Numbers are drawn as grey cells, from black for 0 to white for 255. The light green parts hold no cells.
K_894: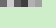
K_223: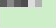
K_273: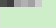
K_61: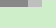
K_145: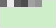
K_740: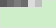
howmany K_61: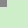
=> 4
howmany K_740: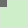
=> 2
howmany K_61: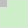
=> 2
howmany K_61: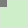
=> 0

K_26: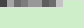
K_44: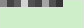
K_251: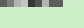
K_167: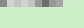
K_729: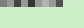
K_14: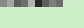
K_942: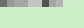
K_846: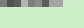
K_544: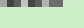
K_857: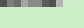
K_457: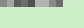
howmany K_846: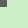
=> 2
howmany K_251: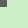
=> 3
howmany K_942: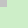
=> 2

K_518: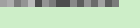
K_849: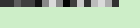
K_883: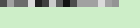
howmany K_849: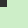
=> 4
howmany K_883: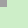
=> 5

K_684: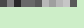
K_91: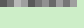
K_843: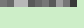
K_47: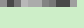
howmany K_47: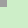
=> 1
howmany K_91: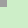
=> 3
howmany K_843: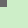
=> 2
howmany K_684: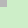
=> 2

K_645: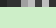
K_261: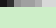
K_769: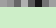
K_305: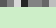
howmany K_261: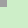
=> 2
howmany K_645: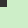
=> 3

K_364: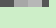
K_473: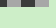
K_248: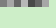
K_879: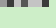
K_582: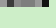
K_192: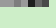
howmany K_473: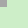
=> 4
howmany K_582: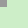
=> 2
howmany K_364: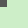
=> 3
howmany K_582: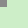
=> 1
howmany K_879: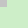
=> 3
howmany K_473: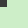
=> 3
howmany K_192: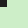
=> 1

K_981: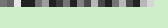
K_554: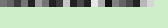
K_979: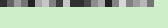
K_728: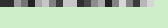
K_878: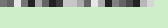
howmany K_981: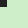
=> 6
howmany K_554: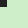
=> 5
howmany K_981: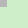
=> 3
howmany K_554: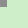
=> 0
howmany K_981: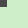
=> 3
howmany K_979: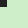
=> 2

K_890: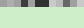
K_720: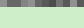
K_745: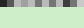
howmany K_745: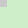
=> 1
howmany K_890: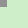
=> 0
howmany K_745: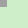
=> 1
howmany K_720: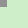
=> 3
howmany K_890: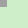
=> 4
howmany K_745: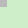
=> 4

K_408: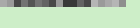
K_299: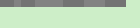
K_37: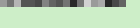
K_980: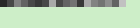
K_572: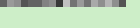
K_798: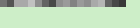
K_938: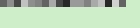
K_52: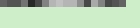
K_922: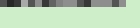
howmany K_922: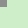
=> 7
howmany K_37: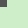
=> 3
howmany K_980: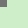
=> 2
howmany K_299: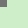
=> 10
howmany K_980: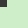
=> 2
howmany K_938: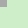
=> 2

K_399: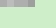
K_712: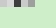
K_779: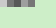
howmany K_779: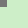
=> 2
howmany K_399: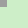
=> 1
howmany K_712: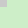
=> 2

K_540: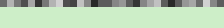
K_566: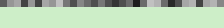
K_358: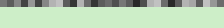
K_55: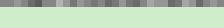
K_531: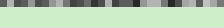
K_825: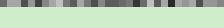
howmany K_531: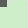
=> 6
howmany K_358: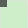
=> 6
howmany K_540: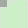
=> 3
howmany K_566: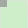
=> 4
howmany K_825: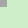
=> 7

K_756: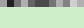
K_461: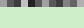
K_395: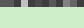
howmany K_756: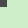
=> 2
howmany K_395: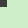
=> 5
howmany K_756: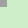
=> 1

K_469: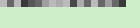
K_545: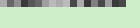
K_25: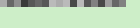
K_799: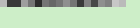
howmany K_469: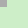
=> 2
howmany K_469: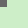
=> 5
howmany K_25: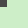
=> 2
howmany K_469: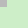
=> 5
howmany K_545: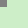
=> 1
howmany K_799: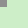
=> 2
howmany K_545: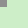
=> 1

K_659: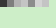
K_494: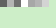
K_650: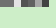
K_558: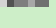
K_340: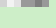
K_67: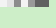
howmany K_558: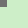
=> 2
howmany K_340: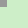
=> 3
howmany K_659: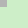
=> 1
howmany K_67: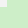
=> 2
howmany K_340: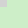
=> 1
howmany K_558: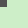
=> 1

